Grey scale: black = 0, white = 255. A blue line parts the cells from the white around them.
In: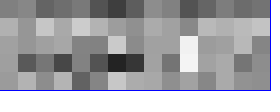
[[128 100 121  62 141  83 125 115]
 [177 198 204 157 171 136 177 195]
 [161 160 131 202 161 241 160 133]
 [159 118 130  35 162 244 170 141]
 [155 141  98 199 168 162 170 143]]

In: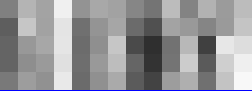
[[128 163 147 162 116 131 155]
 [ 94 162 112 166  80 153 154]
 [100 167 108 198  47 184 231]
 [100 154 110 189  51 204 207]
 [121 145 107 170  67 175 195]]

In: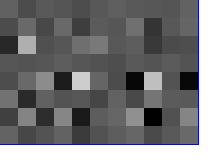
[[ 97  89  77  95  87  98]
 [ 76  72  62  86  52 101]
 [ 40  80 111  88  57  78]
 [ 86  86  86  78  84  83]
 [ 77 140 205  76 191   8]
 [114  97  87  98 117  89]
 [ 64  45  26 102   1 133]
 [ 99  83  59  93  74 105]]

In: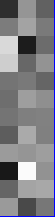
[[ 46  97]
 [124 122]
 [217 108]
 [206 147]
 [116 101]
 [110 143]
 [116 129]
 [ 93 128]
 [155 158]
 [ 24 146]
 [101 168]
 [154 119]]

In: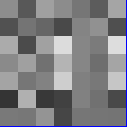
[[141 160 118 165]
 [ 81 102 132  79]
 [171 161 134 221]
 [138 113 134 165]
 [164 130 128 198]
 [ 52  56 129  73]
 [121 148 118 116]]

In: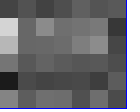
[[ 68  66  96  89]
 [212 139 115  55]
 [183 104 126  70]
 [117  99  86  77]
 [ 27  68  73  92]
 [132 111  80  75]]

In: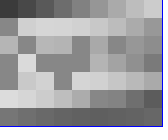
[[ 59  89 129 170 204]
 [135 214 209 188 152]
 [181 183 135 135 141]
 [135 135 135 163 122]
 [135 210 213 198 170]
 [220 204 172 131  92]
 [118 105  97  97 103]]

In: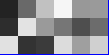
[[ 35 193 152]
 [ 45 154  78]
 [225  59 159]]
